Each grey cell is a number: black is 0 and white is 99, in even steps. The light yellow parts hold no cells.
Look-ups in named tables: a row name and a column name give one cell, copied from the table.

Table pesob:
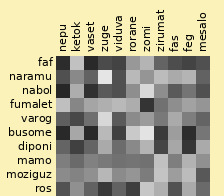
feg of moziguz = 73
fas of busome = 61
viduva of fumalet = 72
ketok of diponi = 25
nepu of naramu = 31
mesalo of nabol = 31
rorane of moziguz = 58
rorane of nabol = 55
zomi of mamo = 44
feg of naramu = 70
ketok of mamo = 41
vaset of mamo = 50
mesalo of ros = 41
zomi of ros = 77
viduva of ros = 38
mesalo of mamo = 56

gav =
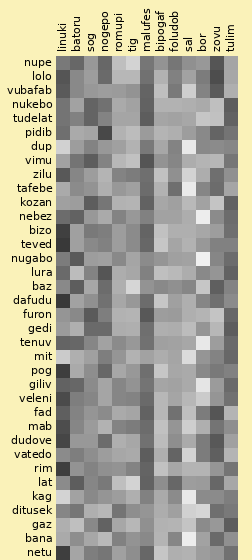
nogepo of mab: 69
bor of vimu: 70
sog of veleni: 52
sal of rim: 70
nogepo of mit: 49
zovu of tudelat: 75
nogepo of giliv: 64
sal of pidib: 61
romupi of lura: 67
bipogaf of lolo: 69
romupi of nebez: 51
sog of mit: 62
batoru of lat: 36
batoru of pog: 66

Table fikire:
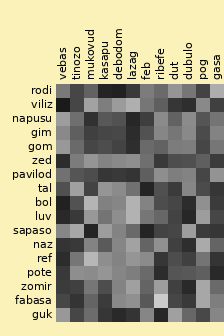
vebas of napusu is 61
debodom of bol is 52
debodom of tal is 54
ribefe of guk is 15
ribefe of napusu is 54
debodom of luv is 55
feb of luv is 46

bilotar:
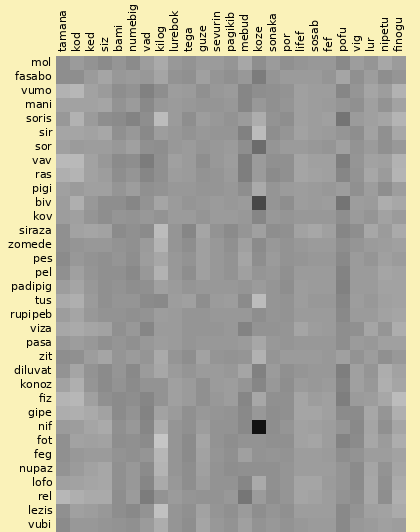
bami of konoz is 57
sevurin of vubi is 59
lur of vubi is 60
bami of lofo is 56
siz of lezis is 59
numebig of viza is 59
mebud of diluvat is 64
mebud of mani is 52
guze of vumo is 56
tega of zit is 55
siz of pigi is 62
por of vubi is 57
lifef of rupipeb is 60
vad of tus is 54
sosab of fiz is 61
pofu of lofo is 58

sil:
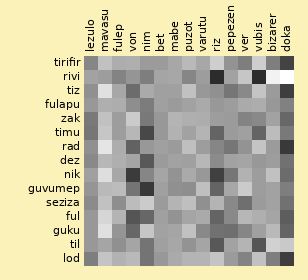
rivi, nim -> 49
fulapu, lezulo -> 59
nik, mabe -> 57
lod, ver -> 51
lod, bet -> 59
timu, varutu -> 70

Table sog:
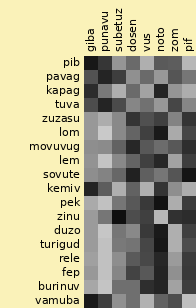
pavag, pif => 46
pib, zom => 36
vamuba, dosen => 43
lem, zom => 63
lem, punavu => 76
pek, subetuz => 46
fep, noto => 14
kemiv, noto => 20
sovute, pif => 8
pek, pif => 23
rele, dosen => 35
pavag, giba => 32
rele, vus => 28
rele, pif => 23
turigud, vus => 27

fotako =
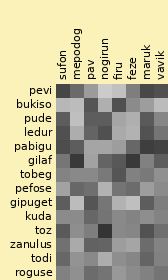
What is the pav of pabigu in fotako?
64
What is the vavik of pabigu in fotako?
26
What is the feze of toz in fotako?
52
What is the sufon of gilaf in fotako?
46
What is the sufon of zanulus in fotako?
44
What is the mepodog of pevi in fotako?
41
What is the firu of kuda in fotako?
53
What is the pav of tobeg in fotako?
53
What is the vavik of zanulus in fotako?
51
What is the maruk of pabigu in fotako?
24
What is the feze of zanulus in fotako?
64
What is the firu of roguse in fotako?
59
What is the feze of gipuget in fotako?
74
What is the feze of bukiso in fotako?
54
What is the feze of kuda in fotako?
51
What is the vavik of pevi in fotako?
31
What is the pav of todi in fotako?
53
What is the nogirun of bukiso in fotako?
68

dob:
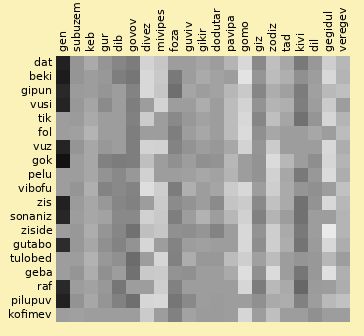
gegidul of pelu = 85
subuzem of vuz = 58
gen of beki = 11
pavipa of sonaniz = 71
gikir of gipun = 61
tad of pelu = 65
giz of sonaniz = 50
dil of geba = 59
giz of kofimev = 61
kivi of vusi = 49
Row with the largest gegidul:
ziside

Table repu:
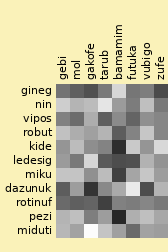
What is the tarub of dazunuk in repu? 53
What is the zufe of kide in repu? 84
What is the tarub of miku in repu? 73
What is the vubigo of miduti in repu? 63
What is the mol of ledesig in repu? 47
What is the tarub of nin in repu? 89
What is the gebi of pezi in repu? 70
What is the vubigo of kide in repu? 58
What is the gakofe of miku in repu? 56
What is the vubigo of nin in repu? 74
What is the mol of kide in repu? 73
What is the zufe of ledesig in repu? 57
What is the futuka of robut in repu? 51
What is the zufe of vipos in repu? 52
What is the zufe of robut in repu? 52
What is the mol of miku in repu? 76
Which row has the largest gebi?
nin

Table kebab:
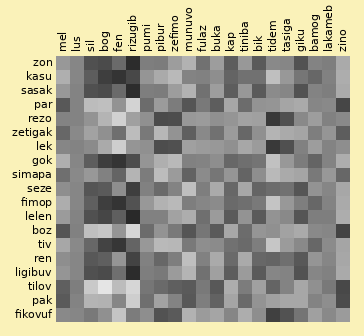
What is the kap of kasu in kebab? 39
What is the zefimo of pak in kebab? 51
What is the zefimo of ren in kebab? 49
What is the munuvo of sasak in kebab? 69
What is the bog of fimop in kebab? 24
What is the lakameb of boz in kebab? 52
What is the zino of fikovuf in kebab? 60
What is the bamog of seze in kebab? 57
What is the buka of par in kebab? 36
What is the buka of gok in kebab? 55
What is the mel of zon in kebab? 59
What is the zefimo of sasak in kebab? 61
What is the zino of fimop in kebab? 66
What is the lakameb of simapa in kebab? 59
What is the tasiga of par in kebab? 64
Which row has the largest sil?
tilov

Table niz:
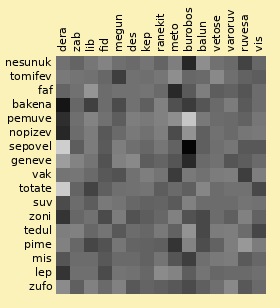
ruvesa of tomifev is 38
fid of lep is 29
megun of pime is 46
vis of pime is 48
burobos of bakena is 23
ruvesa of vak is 24
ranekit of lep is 54
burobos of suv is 50
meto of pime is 20
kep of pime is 38
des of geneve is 53
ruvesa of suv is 45
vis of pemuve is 46
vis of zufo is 41
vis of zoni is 38

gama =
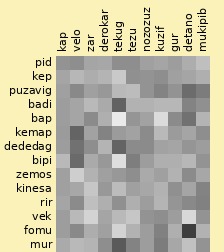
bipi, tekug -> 86
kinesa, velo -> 65
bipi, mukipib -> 57
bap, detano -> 44
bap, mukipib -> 70
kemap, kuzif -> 72
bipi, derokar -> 59
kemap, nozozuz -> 54
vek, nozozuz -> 57
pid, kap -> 57
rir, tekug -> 56
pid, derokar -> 65
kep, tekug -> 78
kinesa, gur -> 56
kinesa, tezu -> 62
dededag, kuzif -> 63
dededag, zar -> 55
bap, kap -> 61
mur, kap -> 66
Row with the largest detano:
vek

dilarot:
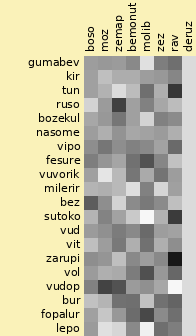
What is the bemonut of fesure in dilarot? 44
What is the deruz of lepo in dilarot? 85
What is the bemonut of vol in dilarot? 48
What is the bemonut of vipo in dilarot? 50
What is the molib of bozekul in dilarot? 82
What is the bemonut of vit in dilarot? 68

